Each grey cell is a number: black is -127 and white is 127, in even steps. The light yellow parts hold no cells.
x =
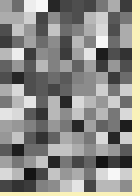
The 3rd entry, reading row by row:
109
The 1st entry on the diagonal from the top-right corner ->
-68
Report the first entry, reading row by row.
33
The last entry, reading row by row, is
12
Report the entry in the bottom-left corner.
-58
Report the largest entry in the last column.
89
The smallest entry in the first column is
-68
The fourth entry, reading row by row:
119
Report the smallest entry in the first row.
-89
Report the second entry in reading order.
-19
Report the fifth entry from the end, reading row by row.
100

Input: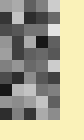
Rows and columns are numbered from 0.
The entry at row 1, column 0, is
-73
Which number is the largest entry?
99
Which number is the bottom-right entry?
12
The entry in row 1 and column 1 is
67
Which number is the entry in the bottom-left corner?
-82
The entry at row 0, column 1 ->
43
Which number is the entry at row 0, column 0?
31
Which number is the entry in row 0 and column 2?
-31
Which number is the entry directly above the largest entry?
-22
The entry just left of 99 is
-11

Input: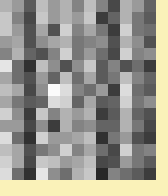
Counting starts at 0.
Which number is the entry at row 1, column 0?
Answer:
71
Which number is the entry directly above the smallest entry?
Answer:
-55
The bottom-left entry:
92
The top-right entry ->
-27
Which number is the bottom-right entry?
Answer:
-67
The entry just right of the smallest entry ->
3
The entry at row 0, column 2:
-36
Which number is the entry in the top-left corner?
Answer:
50
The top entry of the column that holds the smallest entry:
3
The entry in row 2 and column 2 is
-46
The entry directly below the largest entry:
92
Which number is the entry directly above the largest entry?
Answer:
-27
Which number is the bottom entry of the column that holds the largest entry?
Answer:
14
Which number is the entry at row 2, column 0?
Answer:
71
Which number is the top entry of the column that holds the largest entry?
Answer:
26
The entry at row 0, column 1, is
26
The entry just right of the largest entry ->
92
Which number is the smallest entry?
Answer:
-88
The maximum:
123
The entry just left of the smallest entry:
71
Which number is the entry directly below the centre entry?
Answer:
-27

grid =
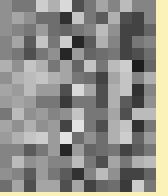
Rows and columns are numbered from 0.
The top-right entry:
4
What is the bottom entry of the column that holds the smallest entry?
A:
77
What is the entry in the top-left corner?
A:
16
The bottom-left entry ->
-17
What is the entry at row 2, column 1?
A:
4
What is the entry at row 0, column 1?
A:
-8
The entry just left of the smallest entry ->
77
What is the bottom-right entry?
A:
-8
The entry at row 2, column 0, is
16
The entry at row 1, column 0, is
16
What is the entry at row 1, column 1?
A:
37
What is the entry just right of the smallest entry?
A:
-26
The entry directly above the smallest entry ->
-48
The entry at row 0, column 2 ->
-8

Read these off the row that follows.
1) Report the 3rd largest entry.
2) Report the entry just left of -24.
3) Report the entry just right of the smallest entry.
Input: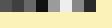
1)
7
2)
-64
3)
27

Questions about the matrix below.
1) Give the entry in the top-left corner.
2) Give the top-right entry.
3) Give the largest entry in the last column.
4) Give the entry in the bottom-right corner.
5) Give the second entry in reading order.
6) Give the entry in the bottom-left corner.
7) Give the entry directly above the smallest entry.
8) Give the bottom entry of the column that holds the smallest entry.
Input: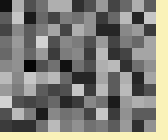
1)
-110
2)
-35
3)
70
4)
17
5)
47
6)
-68
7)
-23
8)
-79

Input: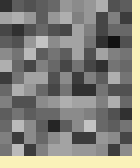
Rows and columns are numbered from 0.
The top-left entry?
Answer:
-79
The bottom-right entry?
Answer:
11
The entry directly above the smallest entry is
-23
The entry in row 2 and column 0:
-57
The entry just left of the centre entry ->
-46
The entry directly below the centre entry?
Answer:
-11
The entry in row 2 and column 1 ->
-79
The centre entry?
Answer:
11
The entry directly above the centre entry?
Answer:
-57
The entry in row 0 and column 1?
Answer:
-34
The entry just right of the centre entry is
-67
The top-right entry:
-34
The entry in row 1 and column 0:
35
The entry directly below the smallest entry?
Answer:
0
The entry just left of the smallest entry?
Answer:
-79
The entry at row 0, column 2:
-46
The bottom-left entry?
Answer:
-11

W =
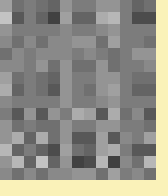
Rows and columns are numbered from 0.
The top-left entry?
32
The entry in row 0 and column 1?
-15
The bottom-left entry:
9
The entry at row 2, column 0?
20
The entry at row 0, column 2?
-3
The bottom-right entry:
-15
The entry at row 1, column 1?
-39
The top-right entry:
-15
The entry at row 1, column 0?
67
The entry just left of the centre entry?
20
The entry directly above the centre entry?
-3
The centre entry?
-3
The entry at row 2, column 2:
-3

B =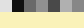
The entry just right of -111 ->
-22
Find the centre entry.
16
